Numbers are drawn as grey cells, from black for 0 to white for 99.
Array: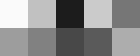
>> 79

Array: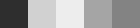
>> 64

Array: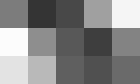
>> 62

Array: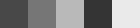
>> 20

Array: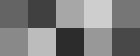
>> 80

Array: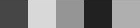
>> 13

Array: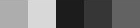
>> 21

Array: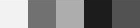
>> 11
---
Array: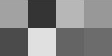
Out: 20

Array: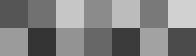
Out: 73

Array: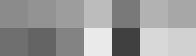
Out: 47

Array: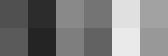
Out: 45

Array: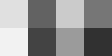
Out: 38

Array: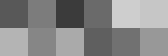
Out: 41

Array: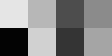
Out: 71

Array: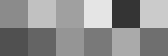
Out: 89

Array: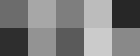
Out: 49
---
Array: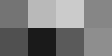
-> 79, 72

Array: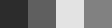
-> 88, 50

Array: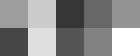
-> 99, 86

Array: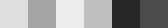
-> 92, 86

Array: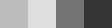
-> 86, 73

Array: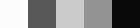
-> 98, 79

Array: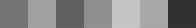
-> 76, 65

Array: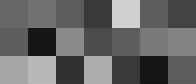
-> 81, 71

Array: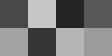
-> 77, 70
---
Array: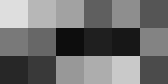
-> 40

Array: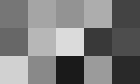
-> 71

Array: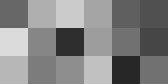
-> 52

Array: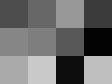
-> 49

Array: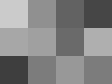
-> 62

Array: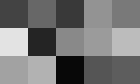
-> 14

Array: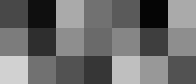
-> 18

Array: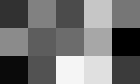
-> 36
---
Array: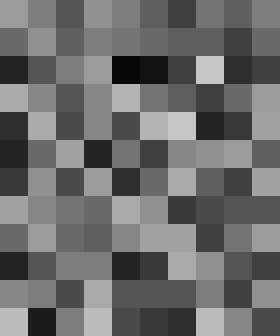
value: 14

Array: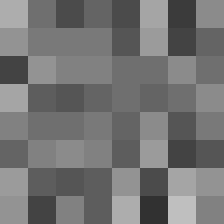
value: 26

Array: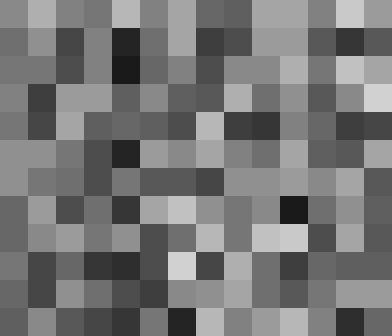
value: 46

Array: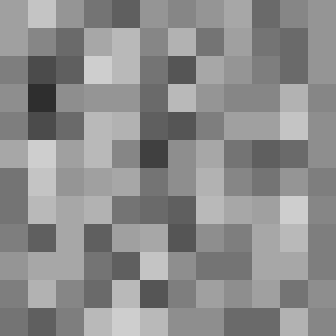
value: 49

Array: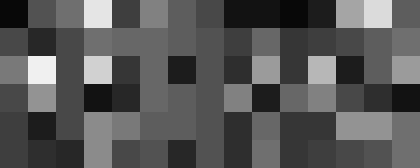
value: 47

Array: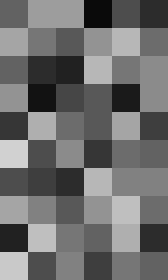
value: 38

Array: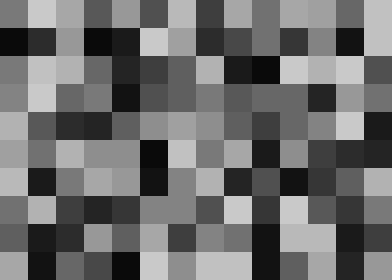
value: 47
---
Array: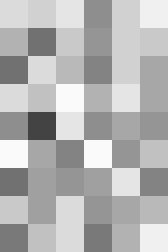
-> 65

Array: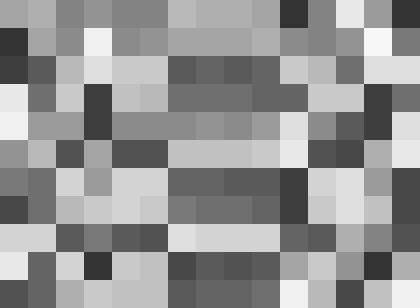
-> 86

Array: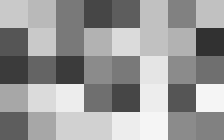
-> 43

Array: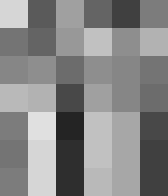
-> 45

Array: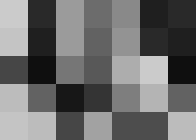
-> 6

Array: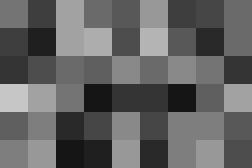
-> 20

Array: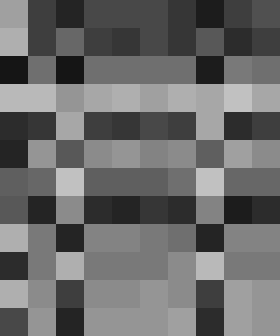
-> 43

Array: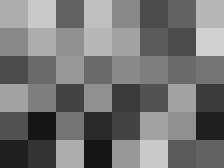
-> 45
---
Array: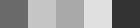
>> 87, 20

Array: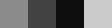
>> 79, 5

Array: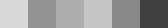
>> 84, 25

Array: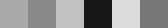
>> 85, 9

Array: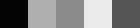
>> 91, 2

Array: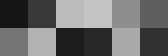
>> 76, 8

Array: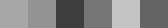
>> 76, 24

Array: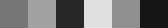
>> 87, 8

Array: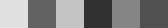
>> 87, 19
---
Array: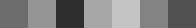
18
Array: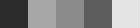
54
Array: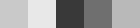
22
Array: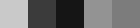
8
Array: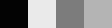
48
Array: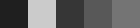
21
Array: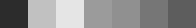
89
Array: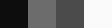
29
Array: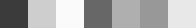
97
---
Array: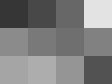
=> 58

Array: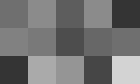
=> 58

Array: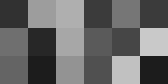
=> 57

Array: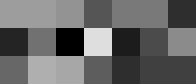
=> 65

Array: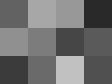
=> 75

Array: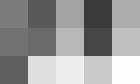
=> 92

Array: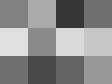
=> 39

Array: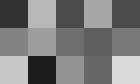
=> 57

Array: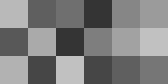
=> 75

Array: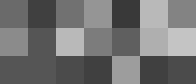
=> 29
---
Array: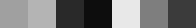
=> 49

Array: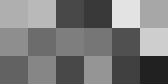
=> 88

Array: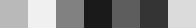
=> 20

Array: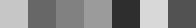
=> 84

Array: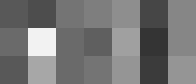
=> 27

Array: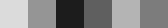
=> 70
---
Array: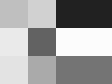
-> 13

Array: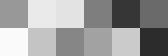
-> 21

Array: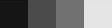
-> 44

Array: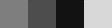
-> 7

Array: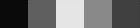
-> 53

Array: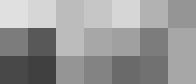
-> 69

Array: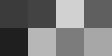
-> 81

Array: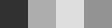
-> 86

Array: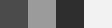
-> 18

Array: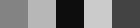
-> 79
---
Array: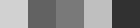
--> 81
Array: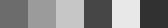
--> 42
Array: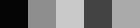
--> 2
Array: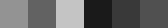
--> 57
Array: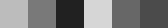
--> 73
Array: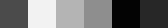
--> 29
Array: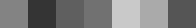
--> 51
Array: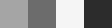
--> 64
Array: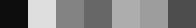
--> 5
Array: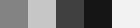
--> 51
